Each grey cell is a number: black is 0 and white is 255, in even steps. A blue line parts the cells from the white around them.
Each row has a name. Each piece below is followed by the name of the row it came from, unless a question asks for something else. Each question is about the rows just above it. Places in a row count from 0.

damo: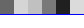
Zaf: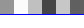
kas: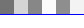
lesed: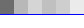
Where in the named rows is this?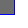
lesed, 0
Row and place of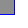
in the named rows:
kas, 4
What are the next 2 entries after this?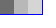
[192 206]
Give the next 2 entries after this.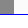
[142 243]
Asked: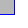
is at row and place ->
lesed, 1
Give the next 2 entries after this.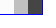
[199  96]

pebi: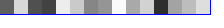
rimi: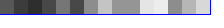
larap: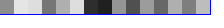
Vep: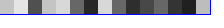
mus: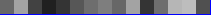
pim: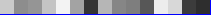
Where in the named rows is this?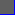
pebi, 0
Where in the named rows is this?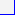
pim, 4
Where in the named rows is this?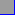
larap, 10
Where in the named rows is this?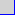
pebi, 10

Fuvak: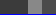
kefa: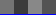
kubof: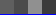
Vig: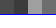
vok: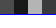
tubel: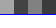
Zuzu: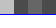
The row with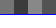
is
kefa
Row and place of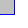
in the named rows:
Zuzu, 0
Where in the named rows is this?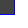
tubel, 1
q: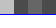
Zuzu

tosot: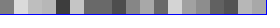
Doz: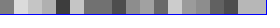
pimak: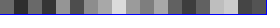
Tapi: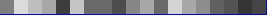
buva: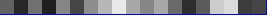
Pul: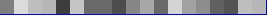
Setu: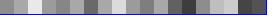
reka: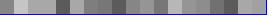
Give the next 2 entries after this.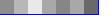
[46 91]
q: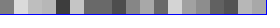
tosot
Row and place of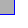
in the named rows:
Doz, 3

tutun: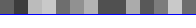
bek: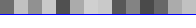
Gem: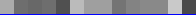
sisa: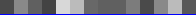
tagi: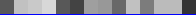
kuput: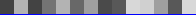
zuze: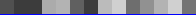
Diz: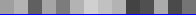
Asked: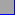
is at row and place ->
Diz, 3
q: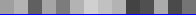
Diz
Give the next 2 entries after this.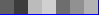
[208 116]

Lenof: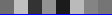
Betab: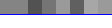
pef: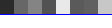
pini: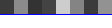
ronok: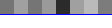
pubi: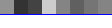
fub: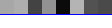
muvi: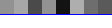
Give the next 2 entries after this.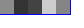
[ 59 146]
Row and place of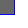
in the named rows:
pef, 1
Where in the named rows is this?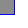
pini, 1
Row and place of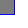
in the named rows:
ronok, 7
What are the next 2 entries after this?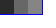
[ 82 233]
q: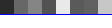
pef

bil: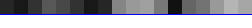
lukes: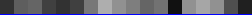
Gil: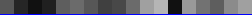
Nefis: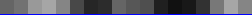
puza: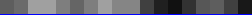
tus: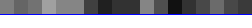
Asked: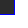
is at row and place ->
Nefis, 7
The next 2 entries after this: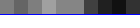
[87 94]
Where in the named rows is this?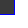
tus, 17
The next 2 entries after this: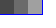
[181  17]
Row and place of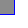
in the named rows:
Gil, 16
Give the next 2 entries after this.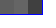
[50 64]

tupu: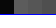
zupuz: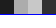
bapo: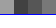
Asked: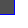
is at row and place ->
tupu, 3
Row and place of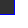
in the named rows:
zupuz, 3
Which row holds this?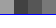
bapo
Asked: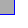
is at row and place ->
zupuz, 1
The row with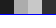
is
zupuz

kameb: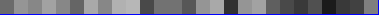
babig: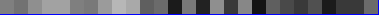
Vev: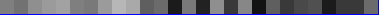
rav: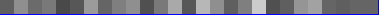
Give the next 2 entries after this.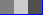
[ 95 149]
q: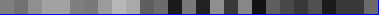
babig
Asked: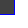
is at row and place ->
kameb, 25

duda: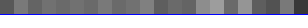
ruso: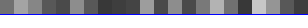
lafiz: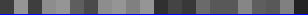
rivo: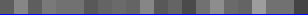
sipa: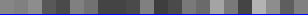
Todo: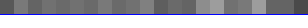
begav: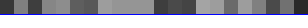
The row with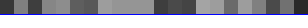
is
begav
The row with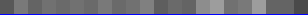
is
Todo
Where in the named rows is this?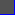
duda, 19

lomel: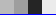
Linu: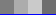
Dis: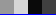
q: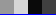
Dis
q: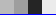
lomel

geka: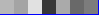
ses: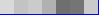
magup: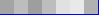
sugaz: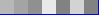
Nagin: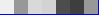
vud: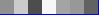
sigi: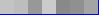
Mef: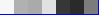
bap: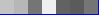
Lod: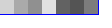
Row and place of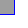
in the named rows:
magup, 2
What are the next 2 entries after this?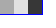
[ 42 124]

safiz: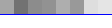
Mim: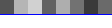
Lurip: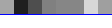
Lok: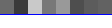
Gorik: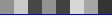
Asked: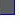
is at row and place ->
Lok, 6
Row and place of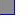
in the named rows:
safiz, 2

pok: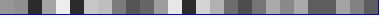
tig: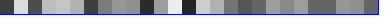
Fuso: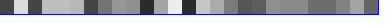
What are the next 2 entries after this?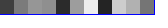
[ 85 101]
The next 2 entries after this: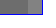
[164 101]
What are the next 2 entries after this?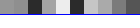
[ 93 143]

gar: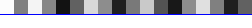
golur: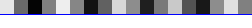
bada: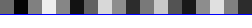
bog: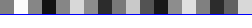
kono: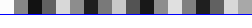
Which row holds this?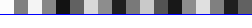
gar
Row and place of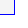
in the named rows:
gar, 2
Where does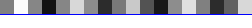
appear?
bog

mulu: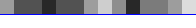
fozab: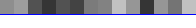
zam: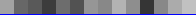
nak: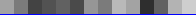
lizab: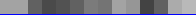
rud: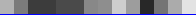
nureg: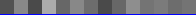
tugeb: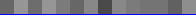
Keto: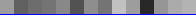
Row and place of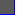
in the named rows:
zam, 2
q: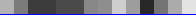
rud
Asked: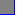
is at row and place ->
fozab, 7
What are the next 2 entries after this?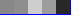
[116 171]

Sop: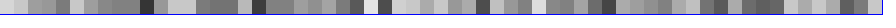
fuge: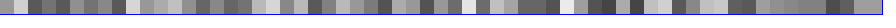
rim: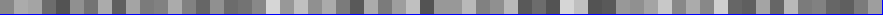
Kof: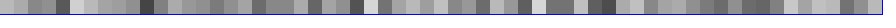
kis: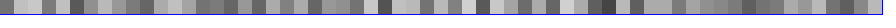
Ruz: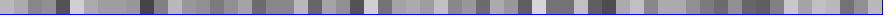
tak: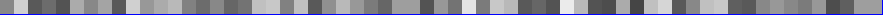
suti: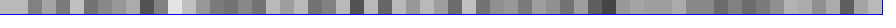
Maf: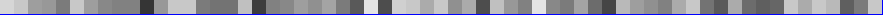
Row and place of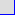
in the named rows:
Sop, 38
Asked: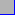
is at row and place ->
suti, 56
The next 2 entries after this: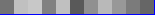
[158 158]
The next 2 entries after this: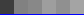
[123  89]

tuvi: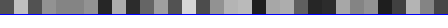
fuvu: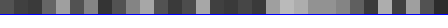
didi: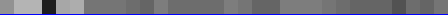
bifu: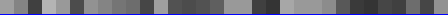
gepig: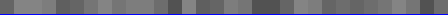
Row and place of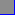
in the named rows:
bifu, 23
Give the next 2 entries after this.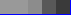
[52 70]
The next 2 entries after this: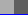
[38 44]
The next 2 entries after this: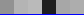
[95 38]
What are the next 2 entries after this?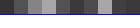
[70 58]
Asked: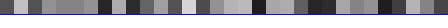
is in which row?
tuvi
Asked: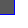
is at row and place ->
bifu, 24

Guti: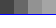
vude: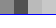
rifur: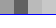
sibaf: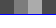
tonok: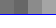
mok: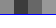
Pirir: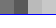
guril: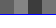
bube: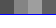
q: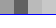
rifur
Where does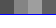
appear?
bube
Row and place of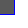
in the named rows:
Pirir, 1
